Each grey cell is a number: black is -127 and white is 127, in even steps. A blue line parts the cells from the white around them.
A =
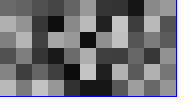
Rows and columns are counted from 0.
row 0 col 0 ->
-21
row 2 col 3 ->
38
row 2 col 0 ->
0
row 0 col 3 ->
-58
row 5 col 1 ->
-4
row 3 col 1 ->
-1
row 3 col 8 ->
-24
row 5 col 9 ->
-23
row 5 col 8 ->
30
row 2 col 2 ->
-62
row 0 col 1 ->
-28
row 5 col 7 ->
-39
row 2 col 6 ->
16
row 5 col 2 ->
66
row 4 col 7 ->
50
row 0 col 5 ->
25
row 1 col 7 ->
68
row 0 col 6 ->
-74
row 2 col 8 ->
-42
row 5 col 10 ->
22

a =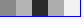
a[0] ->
9
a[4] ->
114
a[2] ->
-85
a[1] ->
52

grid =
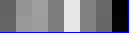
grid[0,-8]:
-28
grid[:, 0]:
[-28, -26]
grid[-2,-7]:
20
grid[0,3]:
-2
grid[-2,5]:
1
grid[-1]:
[-26, 25, 29, -2, 103, 1, -25, -123]

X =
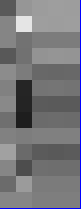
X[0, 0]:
-38
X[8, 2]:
0
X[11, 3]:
-4
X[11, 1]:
27
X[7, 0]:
-16
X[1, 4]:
30
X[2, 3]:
-3
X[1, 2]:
30
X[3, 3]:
21
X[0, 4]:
29
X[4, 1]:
-3
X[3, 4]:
20
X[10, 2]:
-16
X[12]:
[6, 6, -1, -1, -1]
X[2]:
[5, -13, -3, -3, -3]
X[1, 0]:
5
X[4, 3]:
-24
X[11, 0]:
-20
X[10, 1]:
-50
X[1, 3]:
29
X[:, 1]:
[22, 101, -13, -14, -3, -90, -91, -97, -2, -21, -50, 27, 6]
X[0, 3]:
30

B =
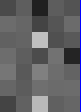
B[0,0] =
-53
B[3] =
[-18, -33, -51, -13, -91]
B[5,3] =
-20
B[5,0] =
-25
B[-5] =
[-30, -27, 64, -47, -38]
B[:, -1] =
[-44, -20, -38, -91, -28, -19, -25]
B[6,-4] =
-30
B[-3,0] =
-9

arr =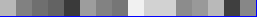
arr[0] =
56
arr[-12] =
-69
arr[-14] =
-16
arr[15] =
7
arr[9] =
82
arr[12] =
25

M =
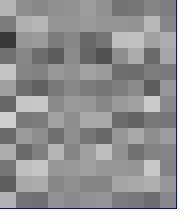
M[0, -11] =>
53
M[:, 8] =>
[-9, 19, 65, 44, -18, 11, 33, -28, 41, -14, 21, 40, -7]
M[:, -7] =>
[18, 21, 7, 11, 17, 8, 26, 14, 15, 4, 25, 16, 10]
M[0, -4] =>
-13
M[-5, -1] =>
29
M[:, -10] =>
[13, 48, 23, 7, 4, -17, 70, -6, 27, -22, 63, 41, -13]
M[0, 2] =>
8
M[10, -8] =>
23
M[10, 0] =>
-9
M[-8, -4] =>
-1
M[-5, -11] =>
-21
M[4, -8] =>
24
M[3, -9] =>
-18
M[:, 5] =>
[29, 26, -23, -26, 34, -3, 22, 40, -9, 31, 31, 5, 18]
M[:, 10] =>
[-1, 6, 45, 38, -5, 22, 9, -9, 29, 4, 3, 23, 8]
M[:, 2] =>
[8, 54, 27, -18, 2, -30, 71, -3, 13, 0, 69, 44, -15]
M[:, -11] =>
[53, -3, -71, -15, 67, 31, -24, 79, -21, 45, -9, -33, 50]
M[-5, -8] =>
-16
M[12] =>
[50, -13, -15, 18, 10, 18, 21, -4, -7, -18, 8]
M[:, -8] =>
[16, 21, -4, -35, 24, -6, 10, 34, -16, 53, 23, 7, 18]
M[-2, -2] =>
47
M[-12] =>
[-3, 48, 54, 21, 21, 26, 21, 21, 19, 56, 6]
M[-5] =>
[-21, 27, 13, -16, 15, -9, -23, 22, 41, 13, 29]
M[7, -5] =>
40
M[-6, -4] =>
-19

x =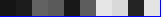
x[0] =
-106
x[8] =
-91
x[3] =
-37

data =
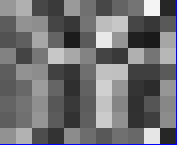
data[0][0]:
24
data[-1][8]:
-23
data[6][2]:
15
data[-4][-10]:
-23
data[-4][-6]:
-29
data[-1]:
[18, 50, -50, -76, 12, -18, -39, -15, -23, 102, -89]
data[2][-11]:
-45
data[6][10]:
7
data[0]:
[24, 48, -56, -69, 26, -15, -56, -27, -11, 116, -89]
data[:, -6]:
[-15, -11, -37, 3, -16, -29, -35, -32, -18]
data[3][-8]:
71
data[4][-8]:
-62
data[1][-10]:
18
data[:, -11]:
[24, -35, -45, 2, -34, -38, -27, -33, 18]
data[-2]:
[-33, -15, 21, -36, -77, -32, 75, 17, -78, -64, 12]
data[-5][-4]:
64
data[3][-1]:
55
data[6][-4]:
5
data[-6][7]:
-70
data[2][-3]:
-95
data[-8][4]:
-72

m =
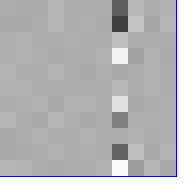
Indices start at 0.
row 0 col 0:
46
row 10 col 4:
45
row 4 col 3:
52
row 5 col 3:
45
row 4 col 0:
51
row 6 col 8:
39
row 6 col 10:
48
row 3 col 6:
49
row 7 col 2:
38
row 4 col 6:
48
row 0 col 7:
-33
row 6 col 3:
39
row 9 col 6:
43
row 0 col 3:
54
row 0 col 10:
49
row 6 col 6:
45
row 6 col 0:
43
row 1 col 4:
46
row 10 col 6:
49
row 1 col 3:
53
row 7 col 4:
48
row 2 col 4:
47
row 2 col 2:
46
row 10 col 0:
53
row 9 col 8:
60
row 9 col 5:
47
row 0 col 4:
46
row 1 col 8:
67
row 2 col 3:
42
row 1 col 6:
41
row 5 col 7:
55
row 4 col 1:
43
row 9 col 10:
51
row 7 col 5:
39

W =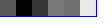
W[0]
-39
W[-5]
-124
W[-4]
-72
